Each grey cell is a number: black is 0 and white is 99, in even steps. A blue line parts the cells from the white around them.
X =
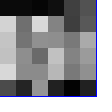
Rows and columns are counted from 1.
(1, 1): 4
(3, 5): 47
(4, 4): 75
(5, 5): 47
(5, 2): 54
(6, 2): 14
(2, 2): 43
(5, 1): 84
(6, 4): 13

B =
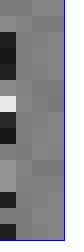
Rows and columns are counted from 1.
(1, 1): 48
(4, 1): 9
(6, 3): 48
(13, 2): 49
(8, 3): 50
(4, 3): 51
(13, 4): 52
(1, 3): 52
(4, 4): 52
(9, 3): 51
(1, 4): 52
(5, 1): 13
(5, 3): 50
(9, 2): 49
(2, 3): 48
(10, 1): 49
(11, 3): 47
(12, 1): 57

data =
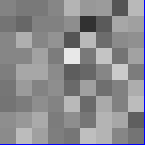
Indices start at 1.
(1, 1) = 51
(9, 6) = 74
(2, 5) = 55
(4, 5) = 90
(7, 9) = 73
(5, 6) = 40
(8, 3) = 66
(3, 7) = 42
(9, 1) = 54
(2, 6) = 19
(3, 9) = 56
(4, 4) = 48
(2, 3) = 50
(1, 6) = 59
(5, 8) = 79
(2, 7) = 35
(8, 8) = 65
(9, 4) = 49
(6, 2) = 60
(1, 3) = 47
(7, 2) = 48
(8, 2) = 59

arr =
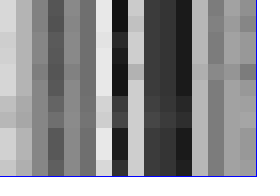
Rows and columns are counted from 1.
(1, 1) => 84
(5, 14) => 53
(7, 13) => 71
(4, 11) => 20
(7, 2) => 66
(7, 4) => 39
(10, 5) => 53
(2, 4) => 32
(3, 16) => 59
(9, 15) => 63
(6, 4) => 34
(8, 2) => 65
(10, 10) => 23
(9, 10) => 23
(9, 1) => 81
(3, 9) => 80
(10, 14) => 48
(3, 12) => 10
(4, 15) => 63
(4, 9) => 80
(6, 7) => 90
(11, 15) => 63
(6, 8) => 8
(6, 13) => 71
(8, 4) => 43
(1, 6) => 43
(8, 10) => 27
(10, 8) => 11
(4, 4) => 34
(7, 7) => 82
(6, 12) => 10
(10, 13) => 71
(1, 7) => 90
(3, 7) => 88
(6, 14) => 48
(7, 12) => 15

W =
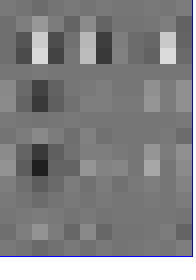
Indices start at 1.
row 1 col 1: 47
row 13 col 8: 46
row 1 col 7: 47
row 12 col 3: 36
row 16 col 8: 45
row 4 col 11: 85
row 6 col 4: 38
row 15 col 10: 46
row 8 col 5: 47
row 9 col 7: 44
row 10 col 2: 39
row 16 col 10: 47
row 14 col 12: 45
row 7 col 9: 47
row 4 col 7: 22
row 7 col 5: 44
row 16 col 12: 49
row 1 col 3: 42
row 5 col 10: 46
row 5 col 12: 46
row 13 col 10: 47
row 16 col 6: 44
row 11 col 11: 46
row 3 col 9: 42
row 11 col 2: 36
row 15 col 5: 40
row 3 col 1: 43
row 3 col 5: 44
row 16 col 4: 44
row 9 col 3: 53
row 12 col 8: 44
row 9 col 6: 50
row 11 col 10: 65
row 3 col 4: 30
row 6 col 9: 46
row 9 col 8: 46

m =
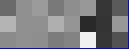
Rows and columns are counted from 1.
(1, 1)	41
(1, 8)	35
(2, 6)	16
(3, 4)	48
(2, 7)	20
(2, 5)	58
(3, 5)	51
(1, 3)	60
